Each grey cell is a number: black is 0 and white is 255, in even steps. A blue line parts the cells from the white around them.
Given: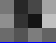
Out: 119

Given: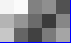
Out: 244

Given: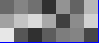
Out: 105

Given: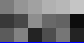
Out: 124

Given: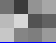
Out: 113

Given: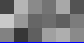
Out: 68
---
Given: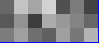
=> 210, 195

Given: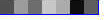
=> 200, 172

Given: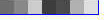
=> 223, 204

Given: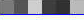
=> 206, 186

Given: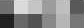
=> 218, 197

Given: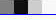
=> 248, 205

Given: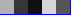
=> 214, 177
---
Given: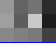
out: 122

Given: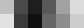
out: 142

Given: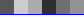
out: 112

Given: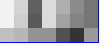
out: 52

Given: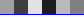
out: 186

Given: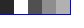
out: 142

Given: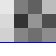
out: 111
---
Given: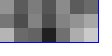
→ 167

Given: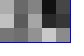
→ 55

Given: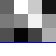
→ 153

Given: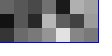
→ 156

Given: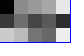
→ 44

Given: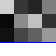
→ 49
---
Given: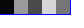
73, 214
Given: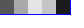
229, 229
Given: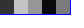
150, 196
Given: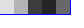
60, 224
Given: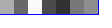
75, 250
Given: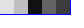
17, 226
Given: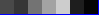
163, 205
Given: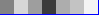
59, 244
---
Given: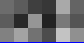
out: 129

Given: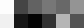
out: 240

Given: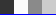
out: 52

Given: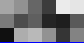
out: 16

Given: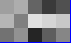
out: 114

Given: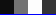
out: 13

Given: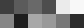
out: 134
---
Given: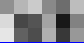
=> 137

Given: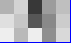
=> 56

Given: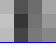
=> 82

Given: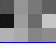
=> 149

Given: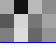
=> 17

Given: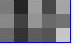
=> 157
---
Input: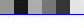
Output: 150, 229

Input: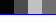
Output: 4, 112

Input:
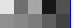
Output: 228, 66

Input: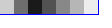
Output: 206, 237

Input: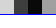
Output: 213, 160

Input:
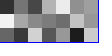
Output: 49, 203

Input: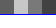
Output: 95, 66

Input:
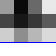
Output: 156, 218

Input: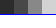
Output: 44, 211

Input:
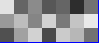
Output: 226, 114
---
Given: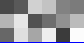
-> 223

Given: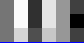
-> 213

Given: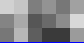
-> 183

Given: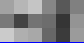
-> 175

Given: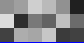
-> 173

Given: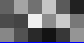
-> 82

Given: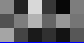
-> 68
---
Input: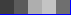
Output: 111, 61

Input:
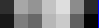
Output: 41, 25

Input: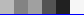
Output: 246, 186

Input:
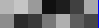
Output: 169, 141

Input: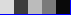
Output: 9, 220

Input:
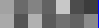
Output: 60, 170

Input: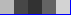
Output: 211, 185

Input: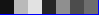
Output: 109, 18
